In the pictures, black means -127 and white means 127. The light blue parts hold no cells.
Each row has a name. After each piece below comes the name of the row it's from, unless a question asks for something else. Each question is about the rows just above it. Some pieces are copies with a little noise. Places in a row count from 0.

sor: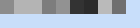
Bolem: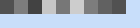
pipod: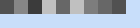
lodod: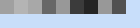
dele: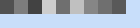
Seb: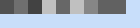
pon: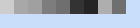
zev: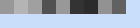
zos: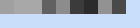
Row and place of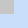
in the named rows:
Bolem, 3
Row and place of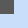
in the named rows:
dele, 8
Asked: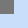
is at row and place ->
Bolem, 4
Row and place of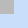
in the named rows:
sor, 7

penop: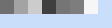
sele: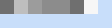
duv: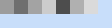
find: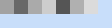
duv
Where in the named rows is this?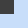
penop, 3
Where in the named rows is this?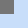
penop, 4
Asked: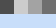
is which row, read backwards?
duv

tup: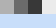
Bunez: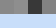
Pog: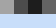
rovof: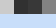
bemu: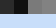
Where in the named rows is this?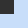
rovof, 1
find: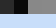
bemu

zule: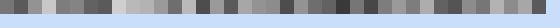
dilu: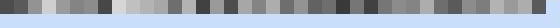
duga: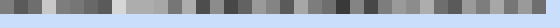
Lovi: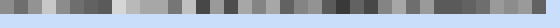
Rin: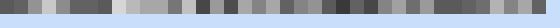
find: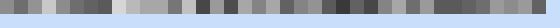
Lovi
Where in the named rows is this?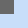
duga, 6
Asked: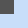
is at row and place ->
zule, 32
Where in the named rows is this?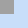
Rin, 28

